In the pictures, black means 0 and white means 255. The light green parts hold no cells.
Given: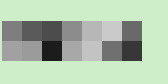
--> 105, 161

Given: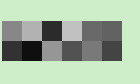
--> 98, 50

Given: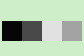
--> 163, 6

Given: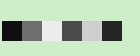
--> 37, 15

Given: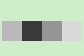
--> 218, 185

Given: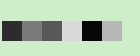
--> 183, 44
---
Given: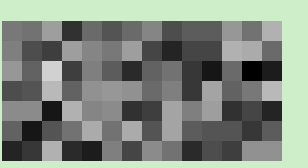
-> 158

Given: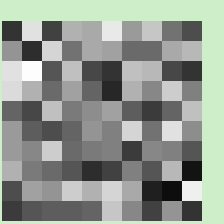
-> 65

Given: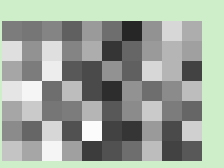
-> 132

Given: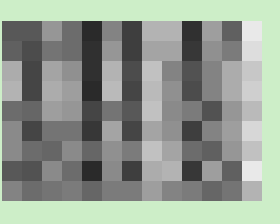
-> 150

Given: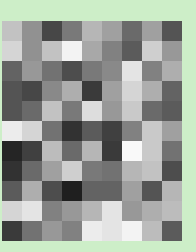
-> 71

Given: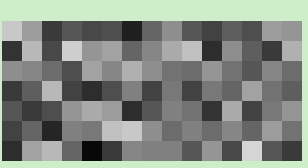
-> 58
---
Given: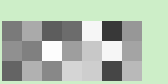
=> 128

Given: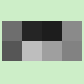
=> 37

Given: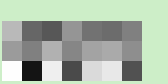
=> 128

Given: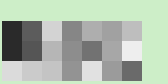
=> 85

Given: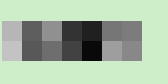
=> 94

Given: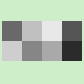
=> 192

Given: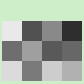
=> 159
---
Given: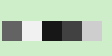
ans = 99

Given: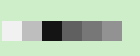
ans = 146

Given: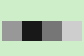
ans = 118

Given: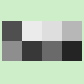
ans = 183

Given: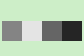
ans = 101

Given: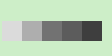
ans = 114

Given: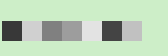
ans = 193

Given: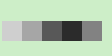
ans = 130
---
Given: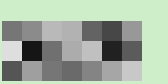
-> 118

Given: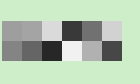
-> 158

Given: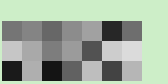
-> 117

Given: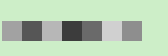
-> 162

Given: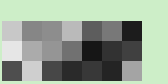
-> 200

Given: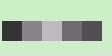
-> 52
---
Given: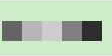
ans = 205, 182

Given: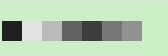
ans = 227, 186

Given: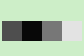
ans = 227, 119

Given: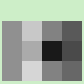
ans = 214, 200

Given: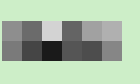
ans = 211, 176

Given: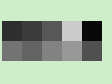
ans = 203, 152
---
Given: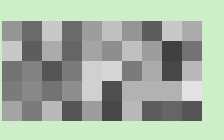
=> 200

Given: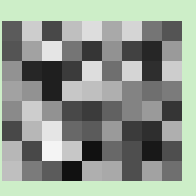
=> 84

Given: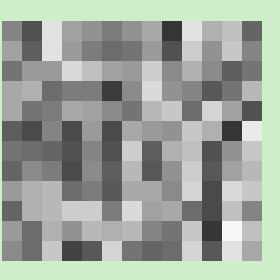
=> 161

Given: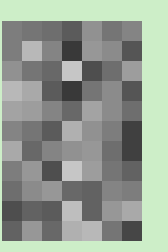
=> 125

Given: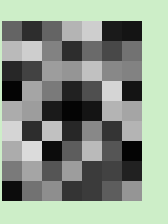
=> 186
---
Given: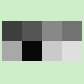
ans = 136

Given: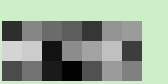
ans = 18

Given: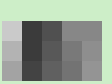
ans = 88

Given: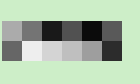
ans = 25

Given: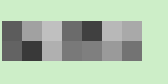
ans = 192

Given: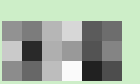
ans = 175

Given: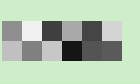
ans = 63

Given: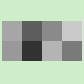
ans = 138

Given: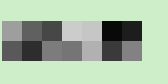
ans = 71

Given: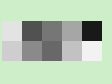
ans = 118
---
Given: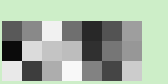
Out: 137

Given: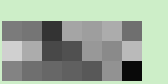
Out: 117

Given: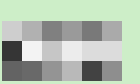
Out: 177

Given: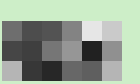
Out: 77

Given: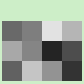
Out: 126

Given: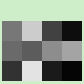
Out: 204

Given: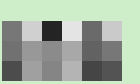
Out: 208
